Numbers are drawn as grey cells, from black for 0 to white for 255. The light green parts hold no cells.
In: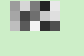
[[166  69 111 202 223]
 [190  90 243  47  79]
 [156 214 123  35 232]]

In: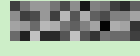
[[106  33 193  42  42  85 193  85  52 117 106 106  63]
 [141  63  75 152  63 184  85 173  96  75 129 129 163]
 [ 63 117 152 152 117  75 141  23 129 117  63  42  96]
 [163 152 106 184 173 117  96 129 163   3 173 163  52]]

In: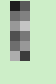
[[173  60]
 [ 30  90]
 [ 80 120]
 [110 129]
 [110 152]
 [152 196]]

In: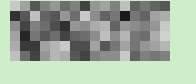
[[162  38 118  87 109  67  99 109 140 191 140 181 118 109 172 209]
 [172  58  58 162 181 200  78  78 162  87 118 162 118 150 162 181]
 [140  67 128 109  78  49 150 140 172 181  99 150 140 128 150 200]
 [ 49  87 191  99  87 150 109 200 140  99 118  26 118  99 162 172]
 [191 109  67 150 181 172  87  67 128 140 140 200  99 128 118 128]
 [200 162  87 128 150 109 128  67 150 162 128 191  99 118  99  87]]

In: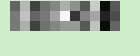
[[121 174  65 112 133 152 152  88 193  12 100]
 [100 183  65 112 133 174 143  88 202  12  88]
 [121 193 100 121 164 246  53 133 164  34  76]]

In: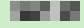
[[162  56  66 153 192  76 120]
 [141 120 132  96 192 108  85]]

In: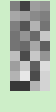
[[ 56  56 179 211]
 [127  66 158 148]
 [190  75 200 148]
 [127  85 179 116]
 [116 106 167  95]
 [116 148 106 200]
 [167 158 138 127]
 [158 200  95 220]
 [179 231  75 211]]

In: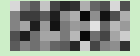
[[ 79  30 112 165 165 122 184   8 112  69 165 205]
 [131  60  60  91  30 142 174   8 142  19  79 174]
 [216 122  91 196  69  39  49 174 101  79 216  79]
 [ 91 131 112 142 101  91  39 205  69 131 142  49]
 [131 165  30 154  19 122 154 142 226 101 184 154]]

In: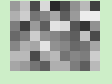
[[125  64 154  94 227 217  84  53 145]
 [105 125 205 145 134 116  94 194  74]
 [166 154 116  94 175 175 125  94 185]
 [134 175 166 227 145 134 105 116 166]
 [185 185  74 166 185 116 134 125 205]
 [154 194  74 217  41  74 145 185  64]
 [175 205 116 134 166  94 154 236 236]]
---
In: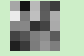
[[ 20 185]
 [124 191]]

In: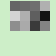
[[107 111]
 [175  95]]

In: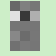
[[128 119]
 [ 56 175]]

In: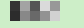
[[163  85]
 [136 105]]

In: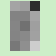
[[157  45]
 [131 165]]

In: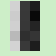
[[57 29]
 [56  9]]

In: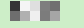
[[245 223]
 [176 239]]
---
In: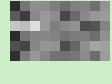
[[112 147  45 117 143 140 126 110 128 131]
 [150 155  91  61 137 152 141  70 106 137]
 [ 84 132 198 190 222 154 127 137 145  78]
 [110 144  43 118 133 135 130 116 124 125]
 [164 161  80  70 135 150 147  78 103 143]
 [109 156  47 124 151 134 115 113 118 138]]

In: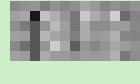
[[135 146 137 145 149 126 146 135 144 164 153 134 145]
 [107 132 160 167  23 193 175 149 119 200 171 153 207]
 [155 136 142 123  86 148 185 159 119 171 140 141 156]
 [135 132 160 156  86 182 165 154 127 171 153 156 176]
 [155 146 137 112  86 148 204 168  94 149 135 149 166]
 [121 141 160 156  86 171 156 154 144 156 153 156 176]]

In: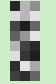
[[182 142  39]
 [184 226 218]
 [ 29 103  68]
 [151 227  97]
 [ 67  41 180]
 [ 53  30 222]
 [226 168  46]
 [ 46 101  63]]

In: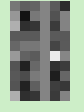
[[ 91  44 119  95 100 132]
 [ 82 131 151  19 120 132]
 [ 59 131 175  47  53 132]
 [ 90  89  90  90  90 132]
 [ 69  90 103 119 119 132]
 [235 134 153  98  91 132]
 [ 48  60  84  33 104 132]
 [ 30 102  88  76 122 132]
 [ 62  56  84  34  95 132]
 [ 58 131 174  47  53 132]]

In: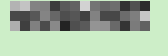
[[ 81  44 179 195 131 128  60  90  98 210 116 102 110  50]
 [126 198  73  70  87 132 103  78  86  65 130  72  71 108]
 [123  97 174  63 128  76 137  35  79  90 148 145 105  52]]

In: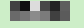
[[ 35  94  66  16 220  72]
 [ 64  91 106 117 139 123]]
